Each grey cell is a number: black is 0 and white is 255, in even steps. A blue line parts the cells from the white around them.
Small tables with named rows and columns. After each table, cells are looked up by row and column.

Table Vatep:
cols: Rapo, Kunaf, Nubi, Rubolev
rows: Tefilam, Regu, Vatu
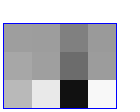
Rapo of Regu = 167
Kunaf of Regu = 159
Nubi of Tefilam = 128
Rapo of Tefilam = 158
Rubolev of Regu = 156
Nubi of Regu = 108
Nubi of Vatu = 17
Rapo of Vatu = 185

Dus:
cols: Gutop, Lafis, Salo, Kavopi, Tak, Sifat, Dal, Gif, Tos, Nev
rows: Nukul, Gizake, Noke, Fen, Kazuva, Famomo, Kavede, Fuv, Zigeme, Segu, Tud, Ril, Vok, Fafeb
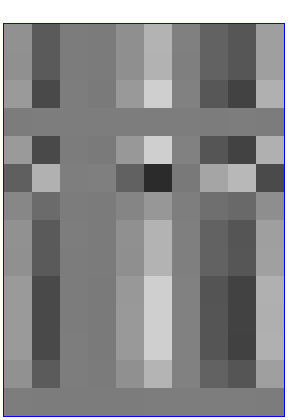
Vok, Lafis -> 91
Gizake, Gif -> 98
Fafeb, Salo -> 124
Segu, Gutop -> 154
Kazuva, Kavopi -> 122
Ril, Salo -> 125
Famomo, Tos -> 184
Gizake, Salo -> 124
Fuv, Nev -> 159
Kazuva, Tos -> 66
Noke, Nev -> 176
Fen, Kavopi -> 125
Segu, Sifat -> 207
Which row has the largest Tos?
Famomo

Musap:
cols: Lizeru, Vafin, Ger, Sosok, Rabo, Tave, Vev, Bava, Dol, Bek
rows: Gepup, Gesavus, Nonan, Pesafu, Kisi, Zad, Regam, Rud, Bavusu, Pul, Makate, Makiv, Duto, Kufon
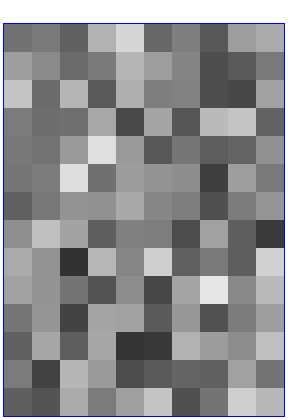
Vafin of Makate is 150
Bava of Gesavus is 77
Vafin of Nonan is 107
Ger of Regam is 147
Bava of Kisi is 93
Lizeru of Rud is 142
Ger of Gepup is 97
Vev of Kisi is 118
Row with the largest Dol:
Kufon

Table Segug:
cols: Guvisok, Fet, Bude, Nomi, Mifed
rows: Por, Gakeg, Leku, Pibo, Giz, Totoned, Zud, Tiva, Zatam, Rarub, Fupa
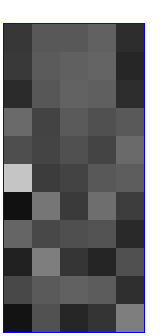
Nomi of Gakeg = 100
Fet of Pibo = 67
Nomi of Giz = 68
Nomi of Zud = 110
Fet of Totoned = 60
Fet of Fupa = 81
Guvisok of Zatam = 33
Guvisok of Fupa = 19
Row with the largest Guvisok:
Totoned

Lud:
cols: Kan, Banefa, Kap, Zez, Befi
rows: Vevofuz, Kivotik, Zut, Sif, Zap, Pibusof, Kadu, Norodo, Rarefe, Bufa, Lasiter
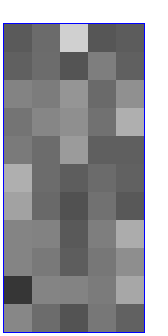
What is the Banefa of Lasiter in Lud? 108
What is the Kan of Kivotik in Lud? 96
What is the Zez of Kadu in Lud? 113
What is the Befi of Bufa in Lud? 167
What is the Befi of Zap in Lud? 95
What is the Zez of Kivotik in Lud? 126
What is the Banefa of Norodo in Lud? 130
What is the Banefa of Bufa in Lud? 132
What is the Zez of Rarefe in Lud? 119
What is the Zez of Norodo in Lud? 126
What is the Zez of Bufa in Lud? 123
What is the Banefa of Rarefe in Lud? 121
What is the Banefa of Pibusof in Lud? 108
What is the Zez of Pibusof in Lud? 107
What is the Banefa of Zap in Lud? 108
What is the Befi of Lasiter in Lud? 97

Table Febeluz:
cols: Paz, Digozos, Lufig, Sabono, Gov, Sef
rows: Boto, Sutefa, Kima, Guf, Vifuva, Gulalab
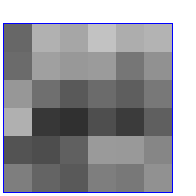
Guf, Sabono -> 78
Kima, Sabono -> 107
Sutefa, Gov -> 118
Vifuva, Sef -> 134
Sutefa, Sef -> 145
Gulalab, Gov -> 120
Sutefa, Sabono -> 155
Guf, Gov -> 59
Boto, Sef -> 179
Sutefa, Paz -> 107
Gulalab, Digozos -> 100
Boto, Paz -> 103
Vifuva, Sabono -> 154
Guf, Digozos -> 55

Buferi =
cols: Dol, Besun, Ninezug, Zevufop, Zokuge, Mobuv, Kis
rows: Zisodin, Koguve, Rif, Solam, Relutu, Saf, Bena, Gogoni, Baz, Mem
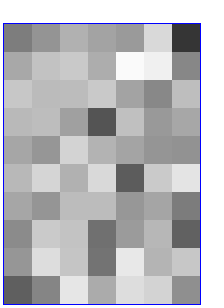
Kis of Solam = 167
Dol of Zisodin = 125
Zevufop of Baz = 115
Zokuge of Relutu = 164
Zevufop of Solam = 84
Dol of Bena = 166
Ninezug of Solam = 160
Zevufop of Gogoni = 112
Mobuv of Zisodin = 217

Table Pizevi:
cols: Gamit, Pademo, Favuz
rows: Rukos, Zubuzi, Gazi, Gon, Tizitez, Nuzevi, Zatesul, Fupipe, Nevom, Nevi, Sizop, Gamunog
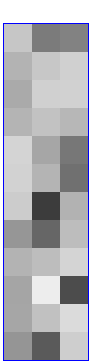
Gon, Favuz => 183
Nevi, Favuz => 76
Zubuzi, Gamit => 179
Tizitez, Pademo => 166
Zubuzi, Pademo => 199
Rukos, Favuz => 130
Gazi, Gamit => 170
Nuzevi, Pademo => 180
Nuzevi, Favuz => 112
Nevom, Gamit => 179
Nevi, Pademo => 237
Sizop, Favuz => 219
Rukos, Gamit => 198
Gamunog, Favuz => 206

